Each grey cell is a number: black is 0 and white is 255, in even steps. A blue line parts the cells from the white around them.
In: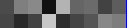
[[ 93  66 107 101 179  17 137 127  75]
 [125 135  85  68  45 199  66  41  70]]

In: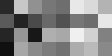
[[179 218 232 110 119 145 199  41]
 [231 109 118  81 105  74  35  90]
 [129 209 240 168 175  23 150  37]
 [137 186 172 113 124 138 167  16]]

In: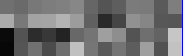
[[126  90 122 123  94  84 102 135 128 125 120 106 112]
 [ 86  87 134 145  69  41  96 156 179 164 163 120 170]
 [198  99 111  83 142 159 116 104  35  56  44  83  10]
 [194  82 159  93 116  89 118 192 110  75 113  85   7]]

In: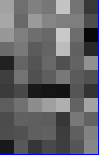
[[ 56 116 196 119 128 111 162]
 [ 77 126 126 133 154 104 167]
 [  7 109 201 104 110 126 152]
 [ 39  97 188 100  91 121 108]
 [145  99  80 104  84 100  33]
 [ 81  91 120  94  80 115  63]
 [ 51  85  18  20  24  72  59]
 [164  99 175 159 141 113  93]
 [ 98 120  55  93  95  97  76]
 [130  95  61  97  95  81  77]
 [135  86  62  73  54  88  25]]

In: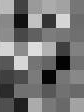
[[119 162 171 154  66 186]
 [108 214  53 194  16 136]
 [111 119 124  96  71 141]
 [129  64 177 221 140 212]
 [113   3 100 116 215  87]
 [136 118   6 123  76  63]
 [106 113  88 114 113  42]
 [163 105 120 171  31  79]]

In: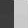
[[205  59]
 [201  62]]

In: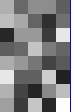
[[ 94 141 142 104 176]
 [112  48 100 168 190]
 [231  59 153 153  39]
 [101 123 196 104  94]
 [ 89  68 119 152 173]
 [ 33 205  97  96 231]
 [189 137  36  68 178]
 [253  39 198  59 159]]
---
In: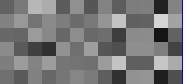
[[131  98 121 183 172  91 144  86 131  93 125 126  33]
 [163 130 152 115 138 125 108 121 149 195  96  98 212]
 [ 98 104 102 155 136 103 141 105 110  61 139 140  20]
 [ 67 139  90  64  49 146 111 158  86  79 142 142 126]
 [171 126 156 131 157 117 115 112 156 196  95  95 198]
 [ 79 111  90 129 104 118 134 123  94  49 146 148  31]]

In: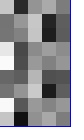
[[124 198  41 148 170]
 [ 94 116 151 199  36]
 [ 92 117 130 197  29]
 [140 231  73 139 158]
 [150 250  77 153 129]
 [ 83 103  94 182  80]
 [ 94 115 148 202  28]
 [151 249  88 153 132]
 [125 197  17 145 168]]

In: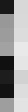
[[216  24]
 [217 152]
 [220 156]
 [233 162]
 [229  16]
 [210  29]
 [221  18]
 [227 158]]

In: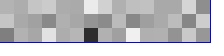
[[142 179 173 197 203 172 170 235 209 176 191 193 169 169 213]
 [205 197 169 161 137 176 167 148 139 187 136 159 170 188 134]
 [151 127 178 167 226 173 182  45 177 160 240 176 177 147 201]]

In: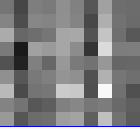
[[108 117  70 126 122 143 129  86 161 110]
 [107 132  77 135 132 144 132  72 175 114]
 [ 88 171 103 110 118 166 168  83 196 111]
 [126 122  26 161 154 166 140  52 219 125]
 [103  82  34 128 103 152 122 114 151 102]
 [111 144  87 121 128 148 144  81 177 118]
 [ 80 185  74 116 119 203 200  79 248 113]
 [ 95 131 116  87  94 128 135 119 124 105]
 [ 91 153  86 108 111 158 163  95 192 114]]

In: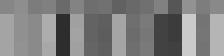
[[137 134 142 124 128 106 131 110 113  97 105 112 129  86 146 125]
 [181 164 144 138 173  45 160  99  95 165 111 122  66  60 202 116]
 [181 164 144 138 173  45 163  99  93 165 108 119  66  60 202 118]
 [181 164 146 138 168  45 160 101  95 165 111 122  66  64 202 116]]
